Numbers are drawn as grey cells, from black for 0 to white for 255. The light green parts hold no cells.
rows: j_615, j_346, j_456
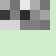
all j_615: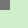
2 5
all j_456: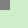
3 4

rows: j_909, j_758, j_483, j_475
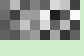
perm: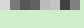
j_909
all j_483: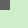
6
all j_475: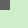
1 8
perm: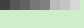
j_909

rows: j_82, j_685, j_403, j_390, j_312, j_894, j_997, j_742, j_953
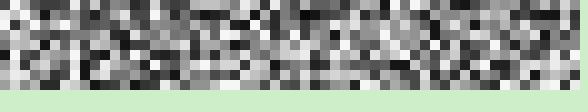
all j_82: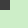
5 6 15 18 53
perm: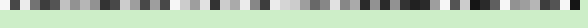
j_894
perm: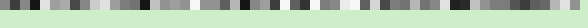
j_390
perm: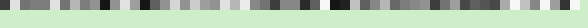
j_403
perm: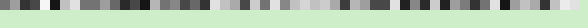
j_742
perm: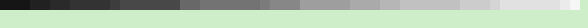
j_742

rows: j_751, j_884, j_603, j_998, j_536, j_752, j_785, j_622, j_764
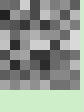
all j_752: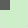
7
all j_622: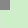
4 6 7

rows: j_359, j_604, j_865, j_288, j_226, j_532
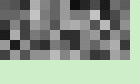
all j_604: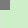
3 5 8 9 13
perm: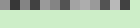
j_865
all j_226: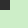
5 8
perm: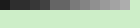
j_288
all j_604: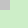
4 10
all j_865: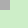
8
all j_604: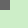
1 2 6

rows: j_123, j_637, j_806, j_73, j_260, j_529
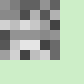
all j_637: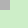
4 6
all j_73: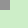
2 3 4 6
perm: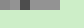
j_73
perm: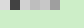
j_806
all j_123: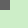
3 4 6

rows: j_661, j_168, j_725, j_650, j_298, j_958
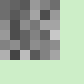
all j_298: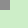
2 4 6
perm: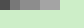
j_725
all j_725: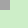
5 6
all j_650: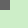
3 5
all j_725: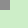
1 3

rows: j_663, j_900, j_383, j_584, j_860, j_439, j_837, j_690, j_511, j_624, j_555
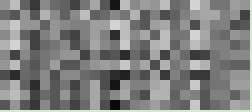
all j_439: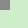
1 3 18 24 25
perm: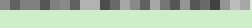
j_624
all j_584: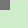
18 19 22

